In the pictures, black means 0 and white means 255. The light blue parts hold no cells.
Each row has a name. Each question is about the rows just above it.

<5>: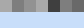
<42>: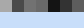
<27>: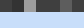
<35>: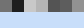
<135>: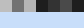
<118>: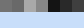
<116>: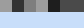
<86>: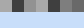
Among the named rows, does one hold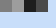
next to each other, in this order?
yes
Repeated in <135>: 30
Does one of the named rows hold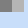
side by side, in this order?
no
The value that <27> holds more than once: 63
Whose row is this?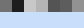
<35>

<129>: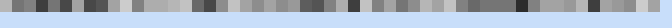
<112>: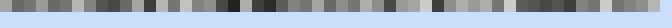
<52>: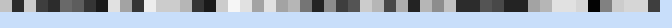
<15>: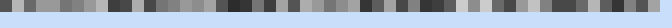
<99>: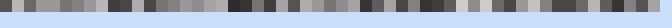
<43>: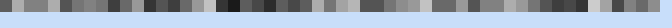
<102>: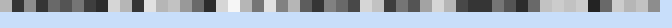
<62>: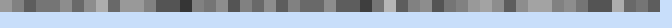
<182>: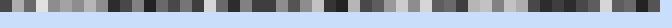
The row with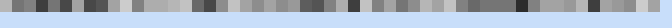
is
<129>
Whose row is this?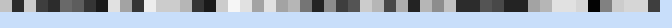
<52>
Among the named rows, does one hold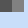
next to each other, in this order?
yes
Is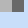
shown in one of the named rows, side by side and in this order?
yes
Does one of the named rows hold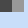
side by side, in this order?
yes

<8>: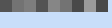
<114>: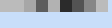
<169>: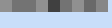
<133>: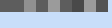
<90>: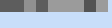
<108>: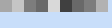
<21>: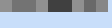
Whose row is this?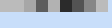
<114>
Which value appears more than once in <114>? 187
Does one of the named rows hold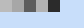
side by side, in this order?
yes
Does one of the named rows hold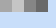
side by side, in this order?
no
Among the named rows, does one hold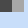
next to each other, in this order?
no

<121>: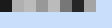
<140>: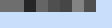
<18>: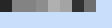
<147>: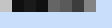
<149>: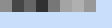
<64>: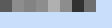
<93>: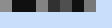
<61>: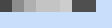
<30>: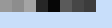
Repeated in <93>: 16
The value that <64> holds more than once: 141
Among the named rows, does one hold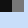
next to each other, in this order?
yes
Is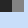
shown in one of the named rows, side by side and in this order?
yes
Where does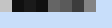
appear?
<147>
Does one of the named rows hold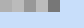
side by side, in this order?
yes
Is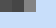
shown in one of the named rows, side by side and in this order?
yes

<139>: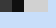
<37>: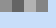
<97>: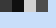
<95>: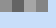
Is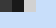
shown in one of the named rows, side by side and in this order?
no
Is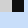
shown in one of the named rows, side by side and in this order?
no
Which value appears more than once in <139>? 209

